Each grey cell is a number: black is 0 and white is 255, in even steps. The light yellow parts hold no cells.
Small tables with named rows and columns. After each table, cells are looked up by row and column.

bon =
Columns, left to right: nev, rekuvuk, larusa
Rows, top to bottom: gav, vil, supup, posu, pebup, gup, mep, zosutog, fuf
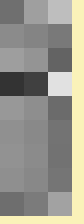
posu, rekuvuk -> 64
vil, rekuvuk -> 132
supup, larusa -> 99
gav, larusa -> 190
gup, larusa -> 115
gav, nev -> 111
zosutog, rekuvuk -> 136
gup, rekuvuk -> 137
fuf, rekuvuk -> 123
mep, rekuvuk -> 139
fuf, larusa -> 162

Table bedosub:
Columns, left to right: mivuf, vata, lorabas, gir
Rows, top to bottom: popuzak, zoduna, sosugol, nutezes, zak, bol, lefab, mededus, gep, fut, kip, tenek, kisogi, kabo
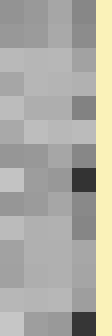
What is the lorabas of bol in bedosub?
184
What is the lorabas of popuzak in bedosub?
166
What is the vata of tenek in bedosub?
174
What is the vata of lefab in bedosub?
152
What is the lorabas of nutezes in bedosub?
180
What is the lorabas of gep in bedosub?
166
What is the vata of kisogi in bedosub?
181
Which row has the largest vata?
bol

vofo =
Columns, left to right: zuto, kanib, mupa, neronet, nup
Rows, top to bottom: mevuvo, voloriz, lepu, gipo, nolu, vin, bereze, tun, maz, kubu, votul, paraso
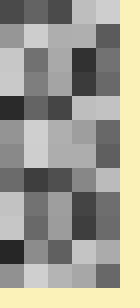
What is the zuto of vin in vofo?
148
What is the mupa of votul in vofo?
96
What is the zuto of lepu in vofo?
199
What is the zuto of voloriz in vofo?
150
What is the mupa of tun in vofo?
79
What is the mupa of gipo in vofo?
164
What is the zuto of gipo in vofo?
201
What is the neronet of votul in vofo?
196
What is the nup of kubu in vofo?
107
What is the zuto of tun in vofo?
107
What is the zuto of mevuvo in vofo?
74

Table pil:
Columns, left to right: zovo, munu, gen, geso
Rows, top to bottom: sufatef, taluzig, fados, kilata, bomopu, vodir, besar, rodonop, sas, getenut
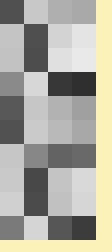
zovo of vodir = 81
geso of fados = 233
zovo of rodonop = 201
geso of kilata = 47
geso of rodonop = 217
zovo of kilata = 138
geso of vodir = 168
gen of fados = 224
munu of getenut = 213
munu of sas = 75
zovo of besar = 198
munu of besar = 135
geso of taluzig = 228

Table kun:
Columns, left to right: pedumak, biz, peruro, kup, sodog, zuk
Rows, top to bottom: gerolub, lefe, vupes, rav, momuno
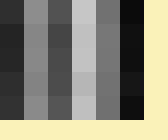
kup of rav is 182
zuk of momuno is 14
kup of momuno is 191
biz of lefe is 134
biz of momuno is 138
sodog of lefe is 119
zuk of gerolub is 11
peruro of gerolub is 82

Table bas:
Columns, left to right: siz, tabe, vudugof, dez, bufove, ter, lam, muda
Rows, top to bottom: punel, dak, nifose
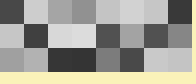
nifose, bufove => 124
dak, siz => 198
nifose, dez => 52
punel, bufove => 196
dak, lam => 81
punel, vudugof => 165
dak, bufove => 81
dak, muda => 134
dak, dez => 220
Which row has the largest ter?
punel

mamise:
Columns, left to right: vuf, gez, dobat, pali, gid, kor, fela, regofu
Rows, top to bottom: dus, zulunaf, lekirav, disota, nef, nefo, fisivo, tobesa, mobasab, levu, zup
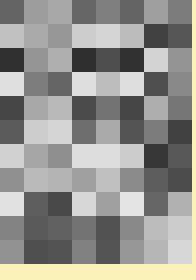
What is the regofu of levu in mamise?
204
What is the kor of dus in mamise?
100
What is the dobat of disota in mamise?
101
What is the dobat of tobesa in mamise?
180
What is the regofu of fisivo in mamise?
88
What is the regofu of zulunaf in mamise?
86
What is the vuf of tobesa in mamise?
144
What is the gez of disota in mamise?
125
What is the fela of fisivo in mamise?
55
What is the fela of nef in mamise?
174
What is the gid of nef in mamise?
115
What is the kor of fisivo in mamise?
204
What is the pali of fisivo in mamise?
221
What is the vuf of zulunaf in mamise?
193
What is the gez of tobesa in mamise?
186
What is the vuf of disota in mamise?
223
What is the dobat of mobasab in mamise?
73
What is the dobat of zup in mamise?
83
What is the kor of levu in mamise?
137

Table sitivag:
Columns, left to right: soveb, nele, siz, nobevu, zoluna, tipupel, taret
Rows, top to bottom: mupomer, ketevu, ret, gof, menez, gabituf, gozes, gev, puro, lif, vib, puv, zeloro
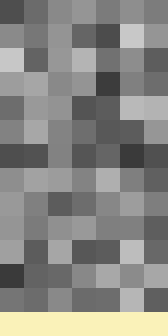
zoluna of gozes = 101
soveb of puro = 153
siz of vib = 166
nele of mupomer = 107
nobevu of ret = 180
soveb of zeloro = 117
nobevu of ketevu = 101
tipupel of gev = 127
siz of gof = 137
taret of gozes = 80

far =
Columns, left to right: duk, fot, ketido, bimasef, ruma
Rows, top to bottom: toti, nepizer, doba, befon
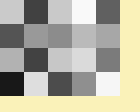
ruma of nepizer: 167
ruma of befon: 246
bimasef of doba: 218
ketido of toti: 201
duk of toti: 202
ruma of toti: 96
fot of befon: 222
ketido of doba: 199
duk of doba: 178
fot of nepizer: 153
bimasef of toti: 249
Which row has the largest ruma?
befon

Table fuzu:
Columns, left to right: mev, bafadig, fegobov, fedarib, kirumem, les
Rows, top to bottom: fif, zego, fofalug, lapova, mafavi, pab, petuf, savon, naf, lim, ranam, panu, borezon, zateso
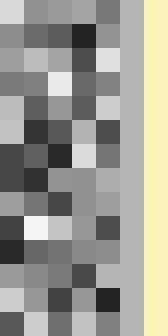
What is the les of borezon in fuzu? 180
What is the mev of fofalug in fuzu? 156
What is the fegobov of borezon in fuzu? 67
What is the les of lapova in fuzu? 180
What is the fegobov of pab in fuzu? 88
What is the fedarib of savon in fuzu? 144
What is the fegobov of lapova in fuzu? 234
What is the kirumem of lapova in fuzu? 131
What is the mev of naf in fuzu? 157
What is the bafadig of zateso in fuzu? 204
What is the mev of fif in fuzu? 217
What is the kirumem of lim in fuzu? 77
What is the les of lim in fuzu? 180
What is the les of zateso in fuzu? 180
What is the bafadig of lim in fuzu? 245
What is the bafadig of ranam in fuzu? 103
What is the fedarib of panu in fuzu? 72

